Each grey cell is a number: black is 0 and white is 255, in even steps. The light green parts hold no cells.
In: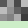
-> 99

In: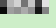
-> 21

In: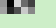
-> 201

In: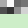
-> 143

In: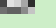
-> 138

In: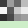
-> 204

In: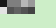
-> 83

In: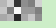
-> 154
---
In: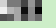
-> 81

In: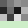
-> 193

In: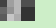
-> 91

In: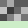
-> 75

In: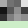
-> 49

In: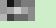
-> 181

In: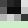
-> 182
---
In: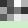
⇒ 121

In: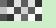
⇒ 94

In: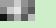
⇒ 130

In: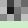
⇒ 117

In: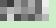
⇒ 104

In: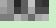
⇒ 78

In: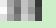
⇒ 151

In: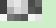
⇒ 87
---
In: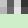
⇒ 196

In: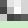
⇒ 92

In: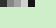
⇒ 48

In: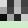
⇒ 218

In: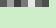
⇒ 91

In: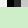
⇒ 244

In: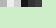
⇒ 181

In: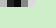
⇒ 188
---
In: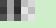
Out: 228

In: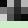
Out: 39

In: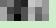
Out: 108

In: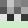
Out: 99

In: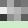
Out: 182

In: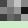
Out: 149

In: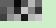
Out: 133

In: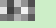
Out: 242

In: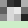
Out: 232
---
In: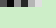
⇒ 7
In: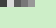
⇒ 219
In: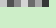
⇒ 81
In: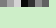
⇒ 168
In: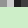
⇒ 206
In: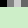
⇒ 130
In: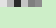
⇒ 181
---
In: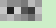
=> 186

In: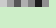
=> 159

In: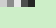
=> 139

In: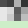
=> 202

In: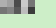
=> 131

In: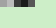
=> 188

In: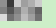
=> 113
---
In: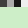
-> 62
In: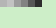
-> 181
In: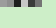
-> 156
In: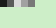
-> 26
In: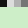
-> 17
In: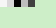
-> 246
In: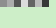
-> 142
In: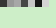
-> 53
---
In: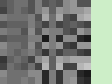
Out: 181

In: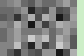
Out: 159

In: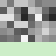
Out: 39

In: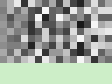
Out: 98

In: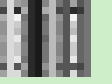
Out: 117

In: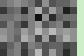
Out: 112

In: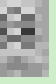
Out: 165

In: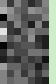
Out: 131
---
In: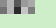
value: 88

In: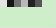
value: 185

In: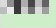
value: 70

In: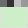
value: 50

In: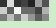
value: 35

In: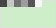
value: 157

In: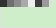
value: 238

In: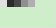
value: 72

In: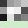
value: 158
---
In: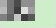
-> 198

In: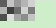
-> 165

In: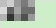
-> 138

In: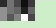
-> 131

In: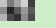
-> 51

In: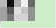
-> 212

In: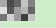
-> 156
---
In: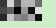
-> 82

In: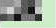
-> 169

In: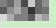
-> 157

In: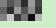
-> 115

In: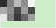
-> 186

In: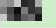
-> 198

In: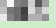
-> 131

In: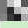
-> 237
